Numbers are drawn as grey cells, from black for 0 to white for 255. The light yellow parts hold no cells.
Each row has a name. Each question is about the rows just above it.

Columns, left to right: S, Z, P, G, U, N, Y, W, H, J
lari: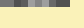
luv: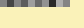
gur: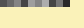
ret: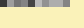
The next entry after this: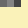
[158]
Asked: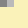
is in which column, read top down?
N
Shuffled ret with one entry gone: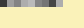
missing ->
[146]
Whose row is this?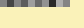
luv

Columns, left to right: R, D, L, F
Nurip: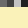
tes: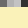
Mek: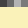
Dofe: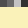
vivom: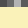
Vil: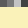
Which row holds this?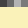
Mek
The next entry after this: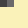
[179]

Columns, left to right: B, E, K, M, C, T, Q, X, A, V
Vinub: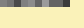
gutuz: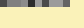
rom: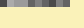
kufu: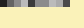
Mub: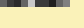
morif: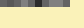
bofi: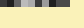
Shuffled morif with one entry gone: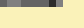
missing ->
[88]
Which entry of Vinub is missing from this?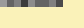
[115]
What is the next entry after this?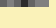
[100]
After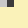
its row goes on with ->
[ 59  32 100 128]
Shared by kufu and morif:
[100]

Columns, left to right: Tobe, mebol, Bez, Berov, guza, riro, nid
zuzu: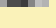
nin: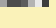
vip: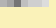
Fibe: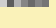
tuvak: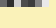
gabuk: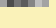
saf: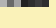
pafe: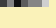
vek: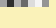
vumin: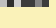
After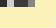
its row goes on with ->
[60]
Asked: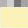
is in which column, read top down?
Bez
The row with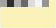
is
vek
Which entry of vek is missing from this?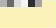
[148]
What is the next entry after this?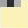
[105]
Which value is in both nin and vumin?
[60]
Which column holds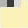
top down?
nid

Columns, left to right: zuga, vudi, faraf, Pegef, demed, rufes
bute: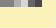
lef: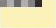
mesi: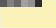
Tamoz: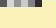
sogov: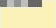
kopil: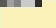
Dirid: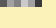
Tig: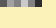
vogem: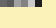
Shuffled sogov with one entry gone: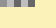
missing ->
[116]
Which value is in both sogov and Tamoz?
[146]

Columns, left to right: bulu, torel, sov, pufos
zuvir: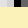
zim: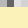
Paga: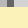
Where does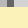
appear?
Paga
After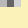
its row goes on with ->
[211]
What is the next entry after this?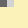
[211]

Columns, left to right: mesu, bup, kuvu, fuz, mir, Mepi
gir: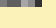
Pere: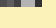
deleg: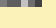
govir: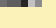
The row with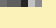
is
govir
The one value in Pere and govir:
[94]
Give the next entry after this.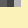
[179]
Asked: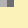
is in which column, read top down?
mir
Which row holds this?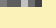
deleg
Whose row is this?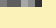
gir

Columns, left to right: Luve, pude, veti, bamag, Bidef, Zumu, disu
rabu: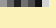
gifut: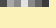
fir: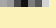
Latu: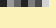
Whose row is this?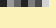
Latu
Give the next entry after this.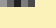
[211]
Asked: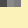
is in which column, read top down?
Bidef
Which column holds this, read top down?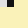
bamag
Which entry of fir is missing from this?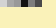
[87]

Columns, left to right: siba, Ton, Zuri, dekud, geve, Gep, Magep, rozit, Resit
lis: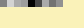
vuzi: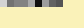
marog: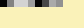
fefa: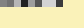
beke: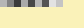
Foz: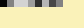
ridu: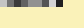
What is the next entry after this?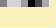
[145]
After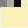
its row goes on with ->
[157  98  84]
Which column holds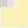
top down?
rozit
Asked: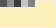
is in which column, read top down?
Resit
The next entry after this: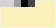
[170]

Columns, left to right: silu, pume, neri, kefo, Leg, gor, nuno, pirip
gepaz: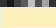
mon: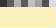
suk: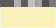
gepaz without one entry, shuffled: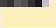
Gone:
[161]
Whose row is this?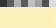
mon
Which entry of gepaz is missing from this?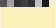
[92]
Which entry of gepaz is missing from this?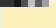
[65]

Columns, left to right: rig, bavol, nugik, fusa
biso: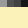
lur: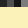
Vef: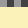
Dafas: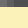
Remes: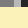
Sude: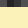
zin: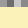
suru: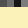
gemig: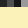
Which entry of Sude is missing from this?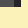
[53]
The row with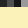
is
gemig
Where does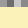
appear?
zin
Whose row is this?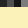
lur
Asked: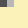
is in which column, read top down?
nugik
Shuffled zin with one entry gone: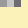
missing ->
[138]
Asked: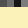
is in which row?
suru

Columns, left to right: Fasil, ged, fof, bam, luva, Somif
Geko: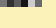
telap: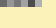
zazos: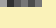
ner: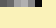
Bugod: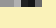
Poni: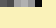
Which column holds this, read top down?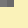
Fasil
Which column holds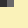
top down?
ged
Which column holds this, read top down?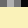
Somif
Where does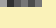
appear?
zazos
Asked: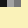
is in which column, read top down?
bam
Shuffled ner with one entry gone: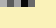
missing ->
[135]

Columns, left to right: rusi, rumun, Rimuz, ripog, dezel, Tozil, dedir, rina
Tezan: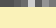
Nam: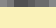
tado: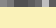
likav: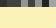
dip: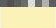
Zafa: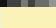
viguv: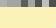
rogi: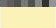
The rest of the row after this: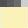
[ 93 148 120]
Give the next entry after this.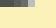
[93]

